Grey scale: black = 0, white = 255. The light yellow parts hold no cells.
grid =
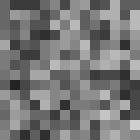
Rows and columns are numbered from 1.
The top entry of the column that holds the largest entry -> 94
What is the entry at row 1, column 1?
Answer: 103
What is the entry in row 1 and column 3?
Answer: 59
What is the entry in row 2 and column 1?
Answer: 103
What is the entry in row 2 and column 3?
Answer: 143
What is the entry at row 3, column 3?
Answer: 123
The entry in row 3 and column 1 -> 103
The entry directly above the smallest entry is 133
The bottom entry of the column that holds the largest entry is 133
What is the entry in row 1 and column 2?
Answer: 59
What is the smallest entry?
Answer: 35
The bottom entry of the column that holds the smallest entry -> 94

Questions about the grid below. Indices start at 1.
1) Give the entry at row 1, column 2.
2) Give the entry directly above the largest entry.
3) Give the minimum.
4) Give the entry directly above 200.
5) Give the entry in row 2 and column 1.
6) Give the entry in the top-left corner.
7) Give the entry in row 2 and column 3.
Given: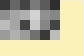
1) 103
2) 122
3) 46
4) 210
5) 144
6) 57
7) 176

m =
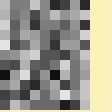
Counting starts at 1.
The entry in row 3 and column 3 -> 147
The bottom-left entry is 85
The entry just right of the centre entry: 85
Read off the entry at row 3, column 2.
94
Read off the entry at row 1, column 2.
125
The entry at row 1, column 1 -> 187
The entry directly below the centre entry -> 85
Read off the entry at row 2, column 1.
178
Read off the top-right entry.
40
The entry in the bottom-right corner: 187
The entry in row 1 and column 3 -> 125
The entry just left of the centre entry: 208
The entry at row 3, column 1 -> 208
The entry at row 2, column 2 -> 116
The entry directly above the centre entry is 116

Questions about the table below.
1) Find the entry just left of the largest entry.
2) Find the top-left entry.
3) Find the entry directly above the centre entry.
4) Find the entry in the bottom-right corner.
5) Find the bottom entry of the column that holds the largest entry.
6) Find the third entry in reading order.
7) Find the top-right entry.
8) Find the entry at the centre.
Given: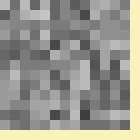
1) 186
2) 186
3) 155
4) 102
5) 133
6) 186
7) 123
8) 133

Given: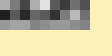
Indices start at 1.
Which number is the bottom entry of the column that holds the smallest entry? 153
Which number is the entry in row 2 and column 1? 31
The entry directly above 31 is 174
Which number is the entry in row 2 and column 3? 41
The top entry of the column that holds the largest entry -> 226
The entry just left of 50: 90
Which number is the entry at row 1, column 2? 123
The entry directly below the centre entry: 142

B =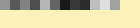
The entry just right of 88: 129
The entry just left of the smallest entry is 100
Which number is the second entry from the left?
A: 88
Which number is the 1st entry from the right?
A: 160

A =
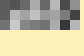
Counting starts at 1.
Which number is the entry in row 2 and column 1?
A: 93
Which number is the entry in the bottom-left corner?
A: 115
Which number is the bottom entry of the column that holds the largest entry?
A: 201
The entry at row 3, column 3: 135

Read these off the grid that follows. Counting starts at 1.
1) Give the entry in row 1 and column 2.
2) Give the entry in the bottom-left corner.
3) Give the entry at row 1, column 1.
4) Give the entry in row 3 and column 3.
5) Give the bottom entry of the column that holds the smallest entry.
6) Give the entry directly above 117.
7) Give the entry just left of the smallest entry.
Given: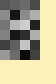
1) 96
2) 152
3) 85
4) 205
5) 11
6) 140
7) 107
